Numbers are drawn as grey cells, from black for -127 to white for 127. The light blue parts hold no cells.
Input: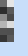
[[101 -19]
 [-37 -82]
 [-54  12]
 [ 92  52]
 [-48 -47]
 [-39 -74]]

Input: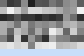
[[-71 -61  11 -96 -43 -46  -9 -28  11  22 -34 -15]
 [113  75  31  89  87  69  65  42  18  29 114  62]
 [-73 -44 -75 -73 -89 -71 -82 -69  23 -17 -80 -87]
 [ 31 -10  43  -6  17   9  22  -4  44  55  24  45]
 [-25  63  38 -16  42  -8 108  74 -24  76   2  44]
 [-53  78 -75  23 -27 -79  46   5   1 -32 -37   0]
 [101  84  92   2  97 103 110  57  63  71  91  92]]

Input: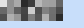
[[ 16  41 -85 -66  56  33  31 -26  99]
 [ 17 -32 -58  76 -48   1 -15 -52 -22]
 [ 47  24 -61  -1 -42  48 -17 -83 -47]]

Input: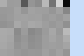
[[  28   29  -39   21   12   57  -12   83 -116   46]
 [  26   34   22   34   31   30   22   33    7   25]
 [  27   33   34   32   33   26   30   25   33   23]
 [  22   40   32   40   37   30   24   29   16   18]
 [  40   11   28    9   15   27   39   25   58   42]
 [  37   15   23   14   18   29   36   29   44   41]
 [  34   19   25   16   19   29   31   29   36   39]
 [  31   25   21   24   23   32   25   33   21   34]]

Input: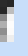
[[-89 -85]
 [ 61 -89]
 [117   6]
 [124  47]
 [122  14]
 [109  42]]

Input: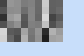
[[ 22  16  -3   1 -21  75 -30 -28 -59]
 [ 13  15 -17   4 -22  70 -31 -22 -42]
 [ 26  37 -38   5 -25  88 -59 -38 -79]
 [  0  17 -43   0  -3  65 -46 -21 -45]
 [-36 -42  36  -7  20 -84  49  27  86]
 [-24 -54  49 -12  16 -97  32  37  81]]

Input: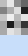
[[103  12 -25  61]
 [ 46  94 -95   2]
 [111  57 100  69]
 [-98  31 -74  39]
 [ 99  82  17  41]]

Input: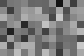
[[  -9   -5    4  -25  -23  -25   14 -107   22  -65   10  -48]
 [ -65   -4   29   23   47  -26  -36   40  -49   25   30   11]
 [  10   -4   46   27   31   30  -55   72  -30    7   24   47]
 [  12   26  -87   -9   -2   66   30   -1    5   42  -44  -31]
 [ -95   -4  -10  -50    2  -61    5  -34    9   30   54  -12]
 [  28  -19  -75   10  -19    9   25  -21  -16  -18  -54  -59]
 [ -57   35   48   46  -20  -38   -2  -44  -10  -15   72   48]
 [  -2   60   -5   40  -19   57   17  -69   14  -17   40   14]]

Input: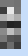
[[ -8 -13  -8]
 [104 -10 -66]
 [ 71  46  47]
 [-91 -87 -58]
 [ 63  19  10]
 [-42 -48  -7]
 [-19 -67 -61]]
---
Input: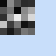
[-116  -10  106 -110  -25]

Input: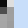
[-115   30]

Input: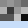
[ 10 -70  65]

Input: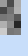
[ 27 -13 -39]

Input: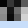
[-123 -106  -38]

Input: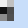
[111 -51]

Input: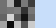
[-14  -9 -38 -44]

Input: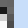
[-25 -22]
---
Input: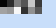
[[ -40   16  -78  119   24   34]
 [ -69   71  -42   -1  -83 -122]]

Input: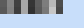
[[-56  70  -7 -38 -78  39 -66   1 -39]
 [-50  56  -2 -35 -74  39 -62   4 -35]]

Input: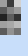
[[-13  18 -36]
 [ 59  40  32]
 [-77 -33 -92]
 [ 26   3 -37]
 [ 82 -67  30]]

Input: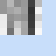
[[120 -57  36  88 -13 112]
 [106 -68  38  68  10 107]
 [ 81 -70  19  26  17 106]
 [116 -76  27  46  36  22]
 [ 58 -63  24  12  54  23]]

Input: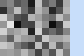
[[  -6   68  -42   14  -60   11   54   17   33   28]
 [  19  -31   57  -46   62  -65  -35   -5   55   72]
 [  53   37   37   72  -45   20   28   55  -31   20]
 [   4  -51  -20  -46   80  -94   54   38   22   81]
 [  74  -63 -113   15   58  -60  -55 -114  101   23]
 [  13   62  -19   -3   32   52  -59  -45   12   83]
 [  53  -43  -88   20   54  -67  -19   62   -4  -80]
 [  43  -70   -6  -36   65  -99  -23  -43    6  -11]]

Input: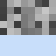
[[-42  40  -3  -9 -18  49  61 -66]
 [-58  43 -53  12  -6 -68  43  61]
 [ 11  55  53   7  -6  57  36 -66]
 [ 45  70  42   4   3 -66   6 -63]
 [ 41 -62 -41  38  24  58  38 -59]]
